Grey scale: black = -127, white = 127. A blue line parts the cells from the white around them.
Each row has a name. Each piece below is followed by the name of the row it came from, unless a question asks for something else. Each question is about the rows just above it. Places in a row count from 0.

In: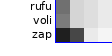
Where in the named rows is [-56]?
zap, 1
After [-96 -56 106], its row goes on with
[117]
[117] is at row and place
zap, 3
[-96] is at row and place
zap, 0
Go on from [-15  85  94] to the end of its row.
[106]
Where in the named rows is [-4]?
voli, 0

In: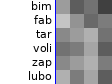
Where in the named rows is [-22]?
fab, 2
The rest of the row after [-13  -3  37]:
[-34]

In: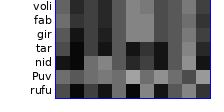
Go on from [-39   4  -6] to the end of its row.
[-51 -39  -6 -63]
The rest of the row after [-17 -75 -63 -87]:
[-39   4   4 -51 -39 -17 -75]
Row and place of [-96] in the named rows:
gir, 3
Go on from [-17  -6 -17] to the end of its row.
[ 34 -17  16 -17 -51  25]
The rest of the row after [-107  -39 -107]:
[ -75 -107  -39    4  -87]
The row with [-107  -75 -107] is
tar
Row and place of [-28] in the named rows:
voli, 0

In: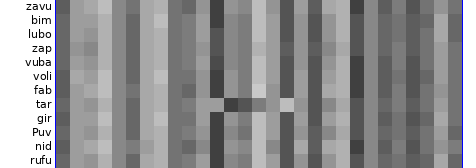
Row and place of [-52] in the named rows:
vuba, 11
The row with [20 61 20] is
tar
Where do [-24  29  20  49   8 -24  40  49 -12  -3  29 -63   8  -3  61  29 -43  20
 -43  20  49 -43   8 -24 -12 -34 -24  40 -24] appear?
rufu

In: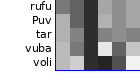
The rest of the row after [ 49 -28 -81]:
[49 14 38]
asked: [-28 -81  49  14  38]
Puv

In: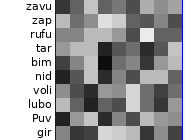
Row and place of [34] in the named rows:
zavu, 8
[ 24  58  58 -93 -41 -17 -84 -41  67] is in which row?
tar
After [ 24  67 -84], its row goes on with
[  5 -50  58  24  14]
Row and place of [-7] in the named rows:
zavu, 4
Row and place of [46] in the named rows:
zavu, 6
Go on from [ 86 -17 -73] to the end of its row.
[24]
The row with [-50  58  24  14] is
Puv

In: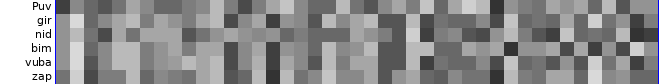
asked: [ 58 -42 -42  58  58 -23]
bim
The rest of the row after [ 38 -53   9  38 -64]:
[ 19   9 -23  58   9  19  58 -42 -42  58  58 -23 -23  38  19  38 -76  19
  19  38 -53  38 -64  19 -53  79  19]
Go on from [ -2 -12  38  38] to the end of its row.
[-23  89   9  19 -23 -23]
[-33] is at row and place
zap, 27
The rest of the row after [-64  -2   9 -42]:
[-53  19  58  -2 -42 -64  68 -23 -12 -23  58 -76 -64]
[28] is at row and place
vuba, 8
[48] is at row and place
vuba, 14

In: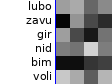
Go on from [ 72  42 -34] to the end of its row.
[53]
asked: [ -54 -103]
gir
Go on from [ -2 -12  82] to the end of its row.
[-2]
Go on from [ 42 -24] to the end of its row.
[10]
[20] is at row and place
zavu, 1
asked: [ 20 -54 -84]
zavu
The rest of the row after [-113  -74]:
[-63]

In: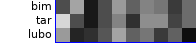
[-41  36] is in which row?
lubo
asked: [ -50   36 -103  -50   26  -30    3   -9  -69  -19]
bim
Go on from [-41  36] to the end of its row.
[ -30   -9  -69  -30 -113]
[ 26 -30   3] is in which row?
bim
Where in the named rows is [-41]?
lubo, 3

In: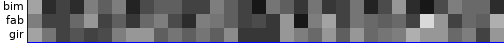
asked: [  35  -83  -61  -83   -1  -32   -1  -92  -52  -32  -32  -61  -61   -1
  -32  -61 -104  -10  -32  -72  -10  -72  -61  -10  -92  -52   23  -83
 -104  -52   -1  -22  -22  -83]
bim
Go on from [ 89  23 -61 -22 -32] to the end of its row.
[47]
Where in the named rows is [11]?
gir, 14
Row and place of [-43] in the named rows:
gir, 3

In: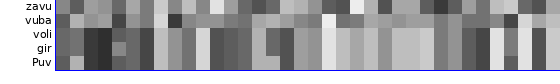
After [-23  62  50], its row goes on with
[ 19 -34 -45 109  50 -45  39  39 -34 -69 -34  30 -13  62  74 -23 -45  39]
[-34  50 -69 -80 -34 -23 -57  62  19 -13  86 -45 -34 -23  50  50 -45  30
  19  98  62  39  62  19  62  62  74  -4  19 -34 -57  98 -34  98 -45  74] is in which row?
Puv
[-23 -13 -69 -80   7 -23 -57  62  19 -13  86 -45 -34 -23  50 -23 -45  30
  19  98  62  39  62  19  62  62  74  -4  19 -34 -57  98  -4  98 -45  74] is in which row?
gir

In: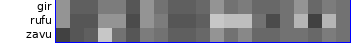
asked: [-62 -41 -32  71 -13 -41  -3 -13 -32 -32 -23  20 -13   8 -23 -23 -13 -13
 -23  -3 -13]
zavu
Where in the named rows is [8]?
zavu, 13
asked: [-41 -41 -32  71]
rufu
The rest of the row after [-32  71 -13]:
[-41  -3 -13 -32 -32 -23  20 -13   8 -23 -23 -13 -13 -23  -3 -13]

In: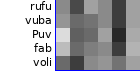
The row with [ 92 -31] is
Puv
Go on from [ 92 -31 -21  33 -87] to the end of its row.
[42]
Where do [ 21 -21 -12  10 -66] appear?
vuba
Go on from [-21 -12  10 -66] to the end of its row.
[33]
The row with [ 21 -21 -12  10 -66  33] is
vuba
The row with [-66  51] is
fab
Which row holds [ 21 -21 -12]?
vuba

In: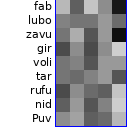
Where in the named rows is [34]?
Puv, 1
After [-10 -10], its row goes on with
[ 25 -20]

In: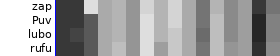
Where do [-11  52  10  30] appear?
zap
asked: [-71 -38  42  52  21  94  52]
Puv
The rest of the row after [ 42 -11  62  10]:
[ 30 -89   1]
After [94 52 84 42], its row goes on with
[-11  62  10  30 -89   1]
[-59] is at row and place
lubo, 1

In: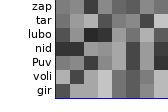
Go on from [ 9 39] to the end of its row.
[-56  27 -75]
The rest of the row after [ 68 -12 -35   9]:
[58]
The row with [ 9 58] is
gir
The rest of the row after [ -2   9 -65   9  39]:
[-56  27 -75]
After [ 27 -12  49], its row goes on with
[-35]
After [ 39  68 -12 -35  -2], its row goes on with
[58]
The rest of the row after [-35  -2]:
[58]

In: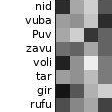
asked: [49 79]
gir
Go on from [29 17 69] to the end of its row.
[-83]
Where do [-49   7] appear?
rufu
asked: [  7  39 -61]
rufu

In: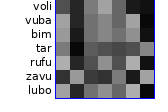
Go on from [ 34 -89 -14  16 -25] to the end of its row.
[  46 -119]
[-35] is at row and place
tar, 2
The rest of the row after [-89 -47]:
[  16  -47   46 -110]
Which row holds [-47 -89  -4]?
voli
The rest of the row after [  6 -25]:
[  34 -119]
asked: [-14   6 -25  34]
vuba
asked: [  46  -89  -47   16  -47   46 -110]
rufu

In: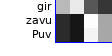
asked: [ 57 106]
gir
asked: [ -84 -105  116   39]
Puv
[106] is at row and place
gir, 1
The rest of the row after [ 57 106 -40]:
[-73]
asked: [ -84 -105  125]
zavu
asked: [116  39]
Puv

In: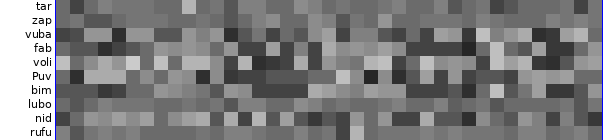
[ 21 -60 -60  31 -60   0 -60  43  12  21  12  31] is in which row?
fab
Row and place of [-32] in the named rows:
lubo, 28
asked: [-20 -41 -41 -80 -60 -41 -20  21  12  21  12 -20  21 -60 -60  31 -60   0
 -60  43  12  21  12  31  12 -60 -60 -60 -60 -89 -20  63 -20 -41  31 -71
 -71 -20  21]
fab
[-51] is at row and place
vuba, 1
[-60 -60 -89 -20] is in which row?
fab

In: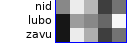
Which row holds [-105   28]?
lubo
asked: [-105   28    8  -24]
lubo
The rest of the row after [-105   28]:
[  8 -24 119]
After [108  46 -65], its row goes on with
[-12]

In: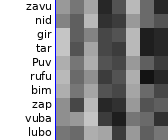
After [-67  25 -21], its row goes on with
[-44]
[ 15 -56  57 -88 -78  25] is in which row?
zap

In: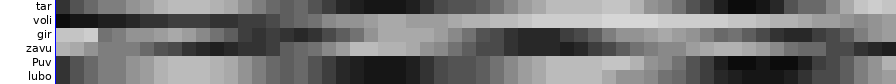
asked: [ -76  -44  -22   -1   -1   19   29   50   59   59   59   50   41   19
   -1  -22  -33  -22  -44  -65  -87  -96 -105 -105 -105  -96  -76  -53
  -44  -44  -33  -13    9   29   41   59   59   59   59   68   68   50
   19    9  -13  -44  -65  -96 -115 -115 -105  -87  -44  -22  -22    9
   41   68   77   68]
tar
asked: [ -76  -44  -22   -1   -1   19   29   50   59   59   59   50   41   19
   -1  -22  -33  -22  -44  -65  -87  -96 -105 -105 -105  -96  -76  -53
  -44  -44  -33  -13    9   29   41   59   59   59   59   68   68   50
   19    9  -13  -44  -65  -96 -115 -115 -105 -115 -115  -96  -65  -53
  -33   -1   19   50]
Puv

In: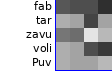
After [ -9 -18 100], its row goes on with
[56]
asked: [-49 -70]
voli
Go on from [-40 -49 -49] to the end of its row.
[-80]

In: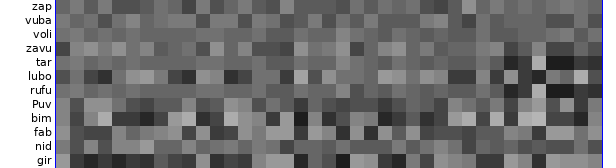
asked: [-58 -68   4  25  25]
gir
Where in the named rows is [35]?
lubo, 17

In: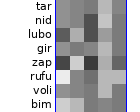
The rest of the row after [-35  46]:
[-47  28  -4]
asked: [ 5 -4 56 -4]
voli
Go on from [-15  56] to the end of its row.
[56]
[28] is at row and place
lubo, 3
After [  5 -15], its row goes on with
[56 56]
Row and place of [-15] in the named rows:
rufu, 2

